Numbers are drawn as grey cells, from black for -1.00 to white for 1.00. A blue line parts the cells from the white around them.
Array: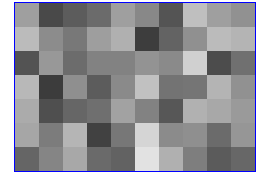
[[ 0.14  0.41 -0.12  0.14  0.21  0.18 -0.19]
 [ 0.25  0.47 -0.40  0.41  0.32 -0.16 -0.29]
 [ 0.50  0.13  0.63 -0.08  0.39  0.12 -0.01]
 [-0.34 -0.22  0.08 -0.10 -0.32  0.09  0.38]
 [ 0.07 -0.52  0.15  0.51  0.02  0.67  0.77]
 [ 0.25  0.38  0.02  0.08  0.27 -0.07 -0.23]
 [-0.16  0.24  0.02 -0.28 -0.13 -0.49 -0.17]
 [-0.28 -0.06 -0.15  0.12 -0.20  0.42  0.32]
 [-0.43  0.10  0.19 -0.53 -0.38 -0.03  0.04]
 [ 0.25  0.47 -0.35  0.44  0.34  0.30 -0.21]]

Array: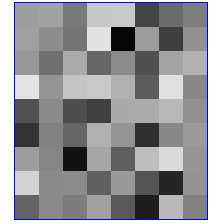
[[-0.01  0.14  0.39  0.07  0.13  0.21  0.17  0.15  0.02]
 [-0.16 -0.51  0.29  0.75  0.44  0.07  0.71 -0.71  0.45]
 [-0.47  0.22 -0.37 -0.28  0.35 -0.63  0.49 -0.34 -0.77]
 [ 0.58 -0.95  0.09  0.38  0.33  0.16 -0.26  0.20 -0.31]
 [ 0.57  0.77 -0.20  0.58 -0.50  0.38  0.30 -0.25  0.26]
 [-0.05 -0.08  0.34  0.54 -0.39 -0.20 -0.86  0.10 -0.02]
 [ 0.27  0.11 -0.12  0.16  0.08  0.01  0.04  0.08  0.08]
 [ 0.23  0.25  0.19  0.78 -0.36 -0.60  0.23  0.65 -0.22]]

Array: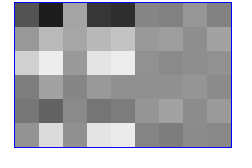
[[ 0.02  0.27  0.14  0.09  0.21  0.07]
 [ 0.18  0.11  0.11  0.17  0.10  0.09]
 [ 0.01  0.23  0.08  0.13  0.27 -0.02]
 [ 0.05  0.20  0.14  0.13  0.17  0.04]
 [-0.64  0.53  0.85  0.12 -0.03  0.84]
 [-0.58  0.44  0.79  0.20 -0.08  0.79]
 [ 0.29  0.30  0.20  0.05  0.08  0.13]
 [-0.77  0.45  0.86  0.27 -0.23  0.72]
 [-0.35  0.19  0.63 -0.01 -0.07  0.15]]

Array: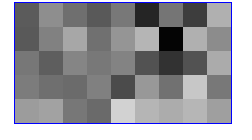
[[ 0.38  0.10  0.34 -0.06  0.25]
 [-0.52  0.38 -0.36  0.56  0.43]
 [-0.08 -0.97 -0.61 -0.11  0.35]
 [-0.71  0.42 -0.36  0.19  0.42]
 [-0.06  0.17  0.03 -0.41  0.65]
 [-0.30 -0.12 -0.06  0.00 -0.17]
 [-0.13  0.31  0.04 -0.16 -0.07]
 [ 0.11  0.01 -0.26 -0.13  0.27]
 [-0.29 -0.30 -0.07 -0.03  0.22]]

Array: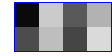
[[ 0.40  0.71]
 [-0.30 -0.46]
 [ 0.59  0.49]
 [-0.92 -0.40]]

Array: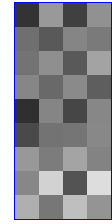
[[ 0.14 -0.04  0.28 -0.26  0.06  0.07  0.03  0.73  0.16]
 [-0.50  0.04 -0.30  0.08 -0.45 -0.08  0.29 -0.35  0.50]
 [ 0.20 -0.30  0.12 -0.18  0.04 -0.10 -0.03  0.65 -0.07]
 [-0.60 -0.13 -0.10  0.05 -0.63 -0.43  0.19  0.06  0.37]]
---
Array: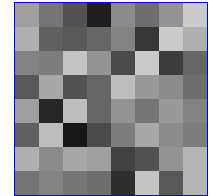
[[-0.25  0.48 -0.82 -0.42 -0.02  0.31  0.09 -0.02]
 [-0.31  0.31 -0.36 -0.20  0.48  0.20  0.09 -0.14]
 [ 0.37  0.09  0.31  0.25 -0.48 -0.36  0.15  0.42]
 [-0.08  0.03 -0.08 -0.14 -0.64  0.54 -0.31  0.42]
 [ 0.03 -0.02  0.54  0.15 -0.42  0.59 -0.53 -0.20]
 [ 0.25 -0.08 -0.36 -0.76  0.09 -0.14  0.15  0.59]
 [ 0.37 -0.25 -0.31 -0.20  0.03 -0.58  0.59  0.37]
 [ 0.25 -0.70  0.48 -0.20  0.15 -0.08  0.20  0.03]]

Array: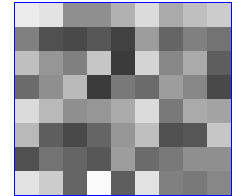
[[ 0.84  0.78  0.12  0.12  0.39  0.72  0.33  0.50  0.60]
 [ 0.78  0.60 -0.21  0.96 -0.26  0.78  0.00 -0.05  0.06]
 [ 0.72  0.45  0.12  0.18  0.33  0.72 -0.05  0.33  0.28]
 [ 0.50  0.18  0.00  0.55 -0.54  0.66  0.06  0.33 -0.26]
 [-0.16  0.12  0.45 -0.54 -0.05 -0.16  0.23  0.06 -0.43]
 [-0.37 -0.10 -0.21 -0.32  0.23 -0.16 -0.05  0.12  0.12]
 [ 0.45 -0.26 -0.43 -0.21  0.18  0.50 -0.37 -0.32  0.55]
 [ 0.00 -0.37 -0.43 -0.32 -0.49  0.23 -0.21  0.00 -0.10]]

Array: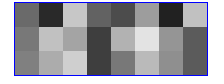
[[-0.06  0.51  0.29 -0.51  0.40  0.78  0.17 -0.29]
 [ 0.00  0.35  0.62 -0.51 -0.06  0.46  0.12 -0.29]
 [-0.17 -0.68  0.56 -0.23 -0.40  0.23 -0.74  0.51]]

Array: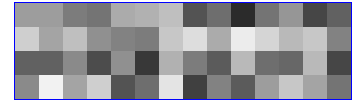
[[ 0.08  0.90  0.29  0.62 -0.35 -0.14  0.79 -0.50  0.02 -0.29  0.23  0.56
   0.29 -0.09]
 [ 0.62  0.29  0.50  0.13  0.02 -0.03  0.56  0.73  0.34  0.85  0.67  0.45
   0.56  0.02]
 [ 0.23  0.23 -0.03 -0.09  0.34  0.39  0.50 -0.35 -0.14 -0.66 -0.09  0.18
  -0.45 -0.24]
 [-0.24 -0.24  0.08 -0.40  0.13 -0.56  0.39 -0.03 -0.29  0.45 -0.14 -0.19
   0.45 -0.45]]

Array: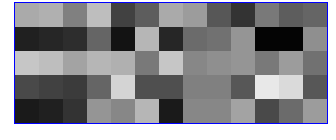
[[ 0.55  0.49  0.28  0.43  0.38 -0.05  0.55  0.06  0.12  0.17 -0.05  0.22
  -0.11]
 [ 0.33  0.38  0.00  0.49 -0.49 -0.27  0.33  0.22 -0.32 -0.60 -0.05 -0.27
  -0.21]
 [-0.43 -0.49 -0.54 -0.21  0.66 -0.38 -0.38  0.00  0.00 -0.32  0.82  0.71
  -0.32]
 [-0.75 -0.70 -0.65 -0.21 -0.85  0.43 -0.70 -0.16 -0.11  0.17 -0.97 -0.97
   0.12]
 [-0.80 -0.75 -0.60  0.17  0.06  0.43 -0.80  0.06  0.06  0.28 -0.43 -0.16
   0.22]]

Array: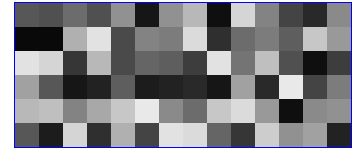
[[ 0.77  0.67 -0.58  0.44 -0.42 -0.21 -0.26 -0.52  0.77 -0.09  0.50 -0.37
  -0.88 -0.52]
 [ 0.44  0.50  0.03  0.32  0.56  0.83  0.08 -0.15  0.56  0.72  0.20 -0.88
   0.08  0.14]
 [ 0.26 -0.32 -0.83 -0.73 -0.26 -0.78 -0.73 -0.68 -0.83  0.26 -0.68  0.83
  -0.47 -0.03]
 [-0.32 -0.37 -0.15 -0.37  0.14 -0.83  0.14  0.44 -0.88  0.67  0.03 -0.47
  -0.68  0.08]
 [-0.32 -0.78  0.67 -0.63  0.38 -0.47  0.77  0.72 -0.21 -0.58  0.61  0.14
   0.26 -0.73]
 [-0.93 -0.93  0.38  0.77 -0.42  0.03 -0.03  0.72 -0.63 -0.15 -0.03 -0.26
   0.56  0.20]]
